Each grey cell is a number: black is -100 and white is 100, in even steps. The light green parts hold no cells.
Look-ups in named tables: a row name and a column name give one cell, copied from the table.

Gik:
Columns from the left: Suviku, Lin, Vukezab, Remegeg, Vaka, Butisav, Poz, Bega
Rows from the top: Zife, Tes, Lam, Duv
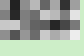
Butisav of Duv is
34
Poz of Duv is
50
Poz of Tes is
-1
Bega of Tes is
78
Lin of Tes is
-69
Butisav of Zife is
31
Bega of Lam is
-5
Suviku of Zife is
23
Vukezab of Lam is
2
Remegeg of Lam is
-22
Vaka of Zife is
-21
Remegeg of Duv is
-16
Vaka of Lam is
-27
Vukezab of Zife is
11
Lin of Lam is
59
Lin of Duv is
-34
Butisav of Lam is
-70
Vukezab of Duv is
18
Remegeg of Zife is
44
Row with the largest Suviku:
Lam

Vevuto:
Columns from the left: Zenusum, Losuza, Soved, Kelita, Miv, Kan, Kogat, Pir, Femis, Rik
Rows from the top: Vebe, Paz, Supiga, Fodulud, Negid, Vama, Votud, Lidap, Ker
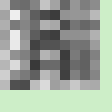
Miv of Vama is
41
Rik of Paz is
45
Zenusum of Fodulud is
23
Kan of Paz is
-53
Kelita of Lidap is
-25
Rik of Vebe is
10
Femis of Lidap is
-21
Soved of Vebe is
-15
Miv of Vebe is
54
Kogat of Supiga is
-41
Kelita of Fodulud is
-27
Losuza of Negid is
83

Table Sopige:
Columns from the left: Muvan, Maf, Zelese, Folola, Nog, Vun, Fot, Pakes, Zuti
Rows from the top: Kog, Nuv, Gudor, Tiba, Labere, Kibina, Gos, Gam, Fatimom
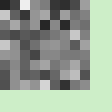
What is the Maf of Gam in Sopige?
12
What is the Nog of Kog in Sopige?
-2
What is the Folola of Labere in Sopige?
-12
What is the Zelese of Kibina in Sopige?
-25
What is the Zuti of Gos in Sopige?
-9
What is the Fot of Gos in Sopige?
6
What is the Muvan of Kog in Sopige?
-72
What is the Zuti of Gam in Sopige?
-36
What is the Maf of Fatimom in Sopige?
13
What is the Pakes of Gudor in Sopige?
-2
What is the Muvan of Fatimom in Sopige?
-37

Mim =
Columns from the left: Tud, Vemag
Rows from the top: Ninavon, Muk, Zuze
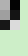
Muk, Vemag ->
-84
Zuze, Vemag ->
72
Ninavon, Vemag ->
-98
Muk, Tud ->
25
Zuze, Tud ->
-82
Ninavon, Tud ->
39
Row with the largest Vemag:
Zuze

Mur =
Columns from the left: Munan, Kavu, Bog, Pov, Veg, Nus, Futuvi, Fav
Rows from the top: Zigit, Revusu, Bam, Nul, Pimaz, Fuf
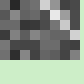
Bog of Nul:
-27
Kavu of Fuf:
-64
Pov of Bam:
-55
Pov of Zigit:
-12
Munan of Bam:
-17
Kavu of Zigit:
-69
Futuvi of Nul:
-20
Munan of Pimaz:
-7
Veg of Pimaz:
-15

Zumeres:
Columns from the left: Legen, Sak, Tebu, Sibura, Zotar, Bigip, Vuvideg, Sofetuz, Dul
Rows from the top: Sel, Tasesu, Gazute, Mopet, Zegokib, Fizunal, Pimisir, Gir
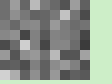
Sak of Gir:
36
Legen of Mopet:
6
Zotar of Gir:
-24
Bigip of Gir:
19
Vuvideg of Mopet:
-2
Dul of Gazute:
-10
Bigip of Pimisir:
10
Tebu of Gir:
-24
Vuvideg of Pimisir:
20
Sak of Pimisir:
-25
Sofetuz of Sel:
23
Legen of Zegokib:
-41
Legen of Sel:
-13
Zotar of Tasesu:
-20
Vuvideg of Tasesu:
52
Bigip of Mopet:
3
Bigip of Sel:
-18
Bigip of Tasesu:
-6
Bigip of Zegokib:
4
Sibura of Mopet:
1
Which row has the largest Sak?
Gir

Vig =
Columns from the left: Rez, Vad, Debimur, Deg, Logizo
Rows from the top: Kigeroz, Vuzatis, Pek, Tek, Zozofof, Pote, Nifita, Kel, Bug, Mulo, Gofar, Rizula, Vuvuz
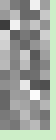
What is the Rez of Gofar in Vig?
-19
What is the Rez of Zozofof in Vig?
63
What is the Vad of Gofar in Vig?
35
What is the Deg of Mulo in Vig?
97
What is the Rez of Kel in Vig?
-7
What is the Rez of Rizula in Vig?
-5
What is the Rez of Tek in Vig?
71
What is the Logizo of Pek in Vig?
14
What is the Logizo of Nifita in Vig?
3
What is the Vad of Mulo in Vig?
22
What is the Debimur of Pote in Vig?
61
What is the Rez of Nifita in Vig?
45
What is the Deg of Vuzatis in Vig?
-17
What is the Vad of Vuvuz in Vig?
-7

